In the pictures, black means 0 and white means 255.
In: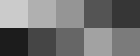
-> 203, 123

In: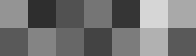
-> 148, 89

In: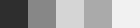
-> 46, 241

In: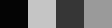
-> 4, 154

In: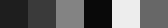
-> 30, 103

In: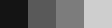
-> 20, 206

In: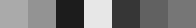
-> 170, 118

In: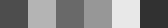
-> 77, 49

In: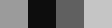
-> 155, 197
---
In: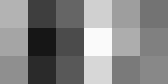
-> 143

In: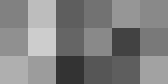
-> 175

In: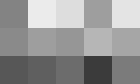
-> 87

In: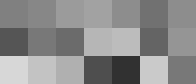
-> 215

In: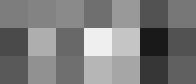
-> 89

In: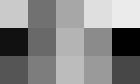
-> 85
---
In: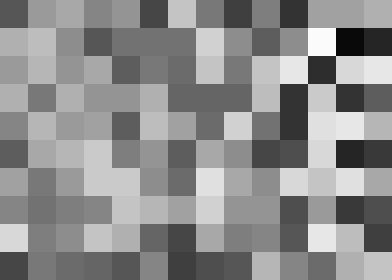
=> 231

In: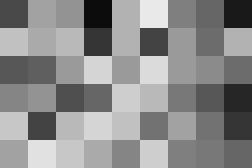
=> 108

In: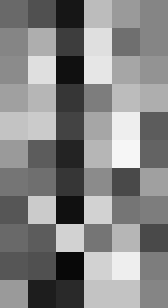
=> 147

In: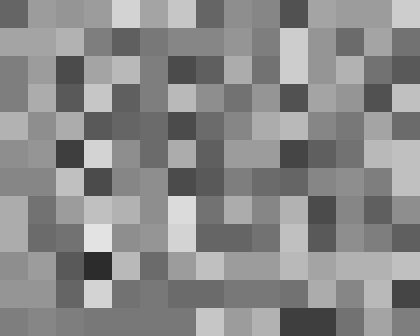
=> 89

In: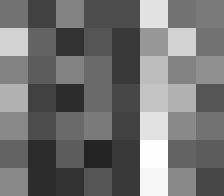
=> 144

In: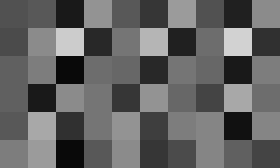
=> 125
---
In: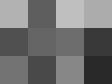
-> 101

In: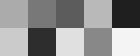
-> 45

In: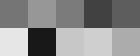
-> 24

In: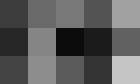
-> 133

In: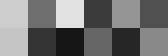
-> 52

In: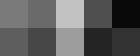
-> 71

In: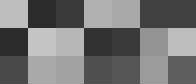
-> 196

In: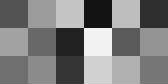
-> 104
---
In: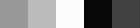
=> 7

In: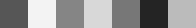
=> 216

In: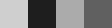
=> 96

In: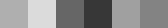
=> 55

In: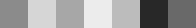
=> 236

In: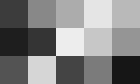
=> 229

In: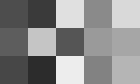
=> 138

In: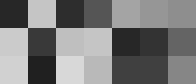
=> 85

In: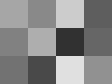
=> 94
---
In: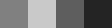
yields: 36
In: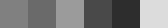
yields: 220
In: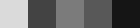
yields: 21
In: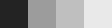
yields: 233
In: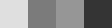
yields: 52
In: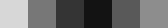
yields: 141
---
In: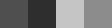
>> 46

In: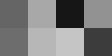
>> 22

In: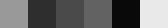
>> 9

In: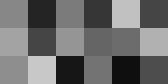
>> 15

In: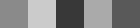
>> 56

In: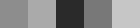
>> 42

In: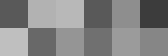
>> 60

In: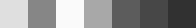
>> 49

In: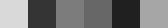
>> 32
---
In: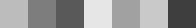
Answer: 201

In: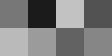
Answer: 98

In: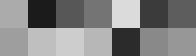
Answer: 137

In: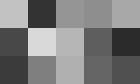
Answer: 100

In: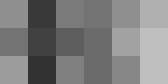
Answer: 135

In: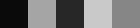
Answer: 201
